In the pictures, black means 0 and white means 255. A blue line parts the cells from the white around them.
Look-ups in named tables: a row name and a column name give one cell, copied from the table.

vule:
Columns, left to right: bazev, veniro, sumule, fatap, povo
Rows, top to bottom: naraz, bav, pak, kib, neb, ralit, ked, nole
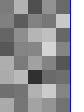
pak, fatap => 191
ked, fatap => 203
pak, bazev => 101
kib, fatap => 212
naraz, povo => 105
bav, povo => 200

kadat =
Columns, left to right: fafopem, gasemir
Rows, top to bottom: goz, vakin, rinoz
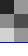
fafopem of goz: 36
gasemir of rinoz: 150
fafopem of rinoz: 210
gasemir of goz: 152
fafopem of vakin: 140
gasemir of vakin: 77

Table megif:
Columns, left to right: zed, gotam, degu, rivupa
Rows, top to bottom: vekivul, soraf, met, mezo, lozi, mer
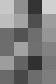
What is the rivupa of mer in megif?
126
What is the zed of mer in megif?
106
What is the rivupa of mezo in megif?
130
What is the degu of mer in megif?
109
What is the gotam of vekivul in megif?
141
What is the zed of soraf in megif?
189
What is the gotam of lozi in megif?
99
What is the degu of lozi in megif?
48
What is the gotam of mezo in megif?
162
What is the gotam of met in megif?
83
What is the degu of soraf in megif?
78
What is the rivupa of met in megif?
149
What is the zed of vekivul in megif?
199
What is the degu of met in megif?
110
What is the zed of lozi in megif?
157
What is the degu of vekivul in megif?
51
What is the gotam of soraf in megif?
163
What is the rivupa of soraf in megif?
157
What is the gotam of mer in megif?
72

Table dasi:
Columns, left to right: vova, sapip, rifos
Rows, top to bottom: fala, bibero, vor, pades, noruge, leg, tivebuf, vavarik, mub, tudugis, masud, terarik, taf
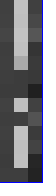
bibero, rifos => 72
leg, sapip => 60
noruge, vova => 63
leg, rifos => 57
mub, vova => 62
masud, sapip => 191
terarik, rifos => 38
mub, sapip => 63
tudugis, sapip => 194
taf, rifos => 35
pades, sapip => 192
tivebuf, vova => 60
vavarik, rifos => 65
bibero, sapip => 191
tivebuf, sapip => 60
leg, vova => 62
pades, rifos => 53
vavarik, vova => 65
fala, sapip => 193

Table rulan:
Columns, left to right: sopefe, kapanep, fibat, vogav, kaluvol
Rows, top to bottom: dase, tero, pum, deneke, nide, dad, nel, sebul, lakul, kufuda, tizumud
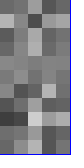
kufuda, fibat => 153
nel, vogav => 180
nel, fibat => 99
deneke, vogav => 106
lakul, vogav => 156
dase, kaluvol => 103
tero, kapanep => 135
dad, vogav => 132
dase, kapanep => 114
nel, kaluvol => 112
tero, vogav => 153
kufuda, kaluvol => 101
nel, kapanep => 83
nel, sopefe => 135
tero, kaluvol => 165

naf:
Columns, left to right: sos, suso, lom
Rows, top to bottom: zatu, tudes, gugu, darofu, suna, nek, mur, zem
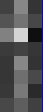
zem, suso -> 94
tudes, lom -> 71
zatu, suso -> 135
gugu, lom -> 15
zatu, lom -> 52
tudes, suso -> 115
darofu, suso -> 66
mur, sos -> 56
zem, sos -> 72
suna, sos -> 54
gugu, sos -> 129
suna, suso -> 135

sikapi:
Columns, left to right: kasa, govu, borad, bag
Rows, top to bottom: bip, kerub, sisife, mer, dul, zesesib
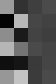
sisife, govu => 26
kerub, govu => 184
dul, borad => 58
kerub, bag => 66
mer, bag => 68
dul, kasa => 15
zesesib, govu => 195
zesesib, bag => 74
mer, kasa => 182
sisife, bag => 62
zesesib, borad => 59
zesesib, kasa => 151
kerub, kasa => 3
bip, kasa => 156
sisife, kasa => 141
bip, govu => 50
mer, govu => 116
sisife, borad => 67
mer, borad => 74
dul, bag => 69

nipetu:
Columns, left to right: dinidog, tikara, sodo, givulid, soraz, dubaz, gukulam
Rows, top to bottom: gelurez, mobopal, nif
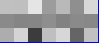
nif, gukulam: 193
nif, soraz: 215
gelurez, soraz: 185
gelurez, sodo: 229
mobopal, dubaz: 138
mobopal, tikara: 133

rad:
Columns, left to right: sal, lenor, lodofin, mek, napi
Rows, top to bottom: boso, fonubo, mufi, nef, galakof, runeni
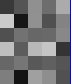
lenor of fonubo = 22
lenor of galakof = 118
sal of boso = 57
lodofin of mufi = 103
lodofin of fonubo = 145
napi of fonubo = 131
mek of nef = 197
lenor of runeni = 19
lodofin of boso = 144
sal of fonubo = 202
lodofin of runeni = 160
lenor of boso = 84
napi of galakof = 85
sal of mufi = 80
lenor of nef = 92
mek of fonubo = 80
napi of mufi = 136

